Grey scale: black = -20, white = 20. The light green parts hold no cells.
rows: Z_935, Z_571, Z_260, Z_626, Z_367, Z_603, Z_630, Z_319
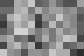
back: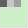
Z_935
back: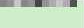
Z_260
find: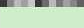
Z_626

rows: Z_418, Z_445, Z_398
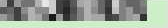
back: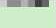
Z_445
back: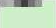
Z_398

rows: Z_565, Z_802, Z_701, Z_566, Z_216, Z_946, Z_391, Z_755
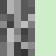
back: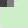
Z_216
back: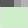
Z_802
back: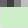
Z_216

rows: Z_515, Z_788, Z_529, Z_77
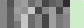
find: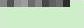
Z_515
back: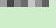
Z_529
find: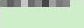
Z_77

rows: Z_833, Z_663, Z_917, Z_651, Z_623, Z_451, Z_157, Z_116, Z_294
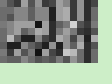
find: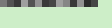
Z_833
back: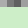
Z_623
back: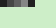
Z_157
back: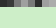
Z_623

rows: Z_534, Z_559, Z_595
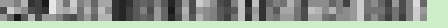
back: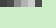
Z_534
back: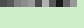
Z_559

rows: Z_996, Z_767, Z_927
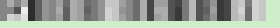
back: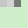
Z_996
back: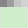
Z_927
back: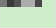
Z_767
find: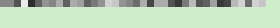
Z_767
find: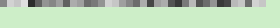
Z_927
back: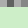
Z_767

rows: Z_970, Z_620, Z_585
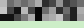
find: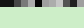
Z_585
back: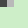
Z_620
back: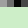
Z_620
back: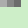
Z_970
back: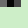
Z_620
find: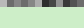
Z_970

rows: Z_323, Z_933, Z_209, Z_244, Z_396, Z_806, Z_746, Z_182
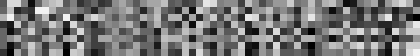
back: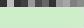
Z_182
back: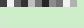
Z_209
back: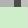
Z_209
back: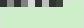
Z_182
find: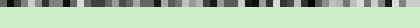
Z_746

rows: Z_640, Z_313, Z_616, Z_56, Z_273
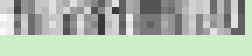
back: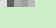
Z_616
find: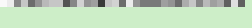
Z_616
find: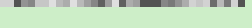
Z_640
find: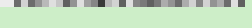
Z_56

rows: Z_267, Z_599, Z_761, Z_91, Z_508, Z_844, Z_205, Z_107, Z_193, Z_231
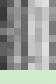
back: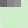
Z_508
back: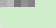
Z_599
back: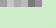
Z_599
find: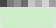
Z_844

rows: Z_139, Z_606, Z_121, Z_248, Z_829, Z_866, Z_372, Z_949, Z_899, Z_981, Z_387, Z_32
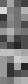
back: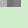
Z_606
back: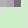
Z_32
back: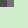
Z_248
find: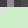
Z_866
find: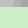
Z_949

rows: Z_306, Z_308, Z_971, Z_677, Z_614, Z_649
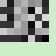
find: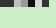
Z_308
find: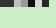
Z_677
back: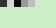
Z_308
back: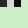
Z_677

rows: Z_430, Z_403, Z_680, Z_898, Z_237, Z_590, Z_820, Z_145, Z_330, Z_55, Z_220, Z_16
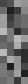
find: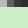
Z_145
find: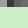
Z_680

